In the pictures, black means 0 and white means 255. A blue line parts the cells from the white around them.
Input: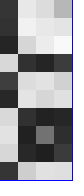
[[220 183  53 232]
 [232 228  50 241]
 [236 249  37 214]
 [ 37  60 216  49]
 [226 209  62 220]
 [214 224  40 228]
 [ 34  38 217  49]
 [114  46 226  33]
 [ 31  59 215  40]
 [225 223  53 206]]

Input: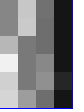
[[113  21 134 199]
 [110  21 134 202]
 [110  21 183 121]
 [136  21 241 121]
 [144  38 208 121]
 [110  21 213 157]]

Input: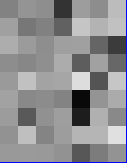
[[141 188 130 148 142  51 157]
 [179 193 160 119 129  97 197]
 [101  59 173 155 142 159 160]
 [161 103 141 135 143 172  93]
 [ 84 198 154 193 163 166 221]
 [148 171 162 137 140 131   9]
 [176 137 156  89 145 158  29]
 [181 224 146 191 132 157 181]
 [124 147 153 154 153 146  87]]

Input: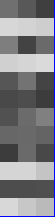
[[ 88  63 112]
 [211 206 215]
 [ 67 106 126]
 [213 218 208]
 [115  68  86]
 [ 77  60  73]
 [107 128  81]
 [105 100 103]
 [106  72  60]
 [213 196 213]
 [ 77  79  77]
 [199 186 216]]

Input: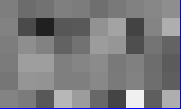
[[135 142 126 108 114 127 124 111 121 129]
 [132 174 130  74  32  87  89 146 163  67]
 [116  99 125 142 130  98 114 156 150  78]
 [109  91 123 158 158 127 133 139 121 128]
 [110  94 118 149 147 127 127 136 122 130]
 [ 94 174 131 123  88 183 156 104  68 240]]

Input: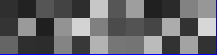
[[130 151  47  34  85  67  45 199  86 158  32  42]
 [ 50 215  52 154  31 147 211 128  75  83  69 172]
 [163  50 101  46  44 132  56 179 118 116 187  50]]

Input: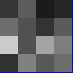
[[ 27  38  54  93]
 [ 51  91 109  81]
 [164 126 203  81]
 [ 88 109  49 128]]

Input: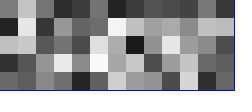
[[120  56 124 195 117  45  61 115  35  60  83  75  67]
 [192 187  35 230  54 151 100 109 244 192 159 170 139]
 [139  77 191 200  88 116  75 223 172  26 146 230 156]
 [105  93  50  85 149 235 138 250 166 200  77 156 197]
 [ 48 102 104  94 136 111  36  96 207 155 147  75 213]]

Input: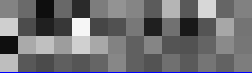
[[101 129 131 106  14 104  42 125 147 133  91 181  89 215]
 [167 116 207  76  32  55 246  70  81 120  31 113  24  84]
 [138 118  15 170 192 157 208 168 130  96 133  84  82 100]
 [ 98 125 190  88  75  95  85 101 135  96  83 112  90 117]]
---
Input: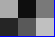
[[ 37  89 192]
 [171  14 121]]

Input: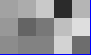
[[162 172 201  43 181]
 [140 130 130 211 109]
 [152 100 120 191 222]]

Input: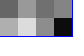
[[175 220 141  12]
 [102 153 112 132]]

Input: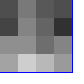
[[163 206 184 154]
 [143 143 110 132]
 [ 68 132 100  49]
 [ 78 121  88  78]]

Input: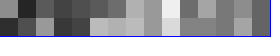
[[ 46  79 153  56  67 187 177 187 153 218 131 131 120 165 100]
 [141  37  90  67  79  90 109 177 153 239 109 165 120 141 100]]

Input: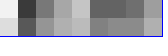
[[221  88 149 176 187 129 139 139 176]
 [242  58 120 167 197  99  99 111 158]]
